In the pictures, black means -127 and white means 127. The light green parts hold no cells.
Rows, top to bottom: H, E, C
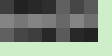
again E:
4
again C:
-87
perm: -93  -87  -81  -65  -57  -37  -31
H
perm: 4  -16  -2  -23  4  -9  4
E
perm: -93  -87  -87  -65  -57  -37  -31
C
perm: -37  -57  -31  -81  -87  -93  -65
H
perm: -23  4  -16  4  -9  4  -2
E

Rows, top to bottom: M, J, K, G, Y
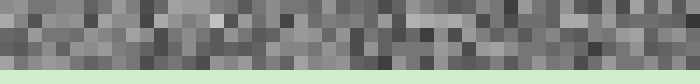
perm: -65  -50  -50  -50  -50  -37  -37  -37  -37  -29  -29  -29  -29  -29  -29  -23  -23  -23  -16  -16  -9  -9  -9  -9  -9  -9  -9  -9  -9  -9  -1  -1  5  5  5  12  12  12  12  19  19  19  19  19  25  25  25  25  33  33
K
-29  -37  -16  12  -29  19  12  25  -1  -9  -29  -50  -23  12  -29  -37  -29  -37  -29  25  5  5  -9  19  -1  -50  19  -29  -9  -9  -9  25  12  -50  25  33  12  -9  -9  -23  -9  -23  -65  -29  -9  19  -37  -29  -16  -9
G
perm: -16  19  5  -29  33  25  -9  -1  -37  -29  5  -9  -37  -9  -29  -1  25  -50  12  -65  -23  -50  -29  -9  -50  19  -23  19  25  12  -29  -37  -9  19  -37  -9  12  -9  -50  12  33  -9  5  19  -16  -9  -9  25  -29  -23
K
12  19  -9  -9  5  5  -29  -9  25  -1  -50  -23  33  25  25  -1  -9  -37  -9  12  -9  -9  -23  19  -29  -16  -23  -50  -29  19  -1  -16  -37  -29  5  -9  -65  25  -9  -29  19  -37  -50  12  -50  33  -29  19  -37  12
M
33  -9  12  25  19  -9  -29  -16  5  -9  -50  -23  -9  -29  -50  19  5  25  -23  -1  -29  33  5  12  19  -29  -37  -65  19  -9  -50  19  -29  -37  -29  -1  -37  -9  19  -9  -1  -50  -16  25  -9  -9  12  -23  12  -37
Y
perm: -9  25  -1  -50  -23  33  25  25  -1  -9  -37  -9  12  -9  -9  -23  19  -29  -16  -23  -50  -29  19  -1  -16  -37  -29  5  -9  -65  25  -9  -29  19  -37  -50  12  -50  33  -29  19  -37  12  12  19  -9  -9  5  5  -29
M

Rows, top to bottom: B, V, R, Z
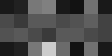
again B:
-102
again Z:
-102
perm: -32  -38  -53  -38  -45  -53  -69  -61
V

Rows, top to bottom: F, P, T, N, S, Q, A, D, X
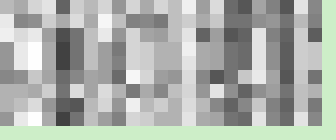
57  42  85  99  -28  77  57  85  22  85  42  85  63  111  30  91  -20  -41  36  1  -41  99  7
F
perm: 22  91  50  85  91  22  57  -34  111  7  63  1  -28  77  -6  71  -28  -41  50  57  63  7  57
D

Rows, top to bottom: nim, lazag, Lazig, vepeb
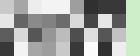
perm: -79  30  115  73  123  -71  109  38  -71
vepeb
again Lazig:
-41
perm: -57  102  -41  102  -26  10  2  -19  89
lazag

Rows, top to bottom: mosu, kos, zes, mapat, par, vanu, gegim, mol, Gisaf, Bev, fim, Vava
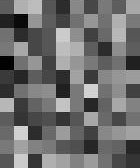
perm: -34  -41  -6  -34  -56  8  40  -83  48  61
mosu
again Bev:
-22
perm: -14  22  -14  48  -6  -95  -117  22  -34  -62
kos

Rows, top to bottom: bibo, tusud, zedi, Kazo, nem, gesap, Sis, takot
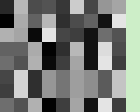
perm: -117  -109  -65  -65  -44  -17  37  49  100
nem
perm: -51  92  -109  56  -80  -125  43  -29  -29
Kazo
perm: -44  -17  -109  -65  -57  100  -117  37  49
zedi

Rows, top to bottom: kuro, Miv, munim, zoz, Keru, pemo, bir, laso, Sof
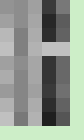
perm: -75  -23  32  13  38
Keru
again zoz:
64

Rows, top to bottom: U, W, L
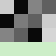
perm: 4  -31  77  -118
U
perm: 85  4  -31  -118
L
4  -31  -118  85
L
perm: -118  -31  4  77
U
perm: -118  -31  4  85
L
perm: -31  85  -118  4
L

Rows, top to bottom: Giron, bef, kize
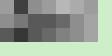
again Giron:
28
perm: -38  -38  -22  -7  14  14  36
bef
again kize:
-38
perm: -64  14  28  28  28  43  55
Giron
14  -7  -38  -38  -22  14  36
bef

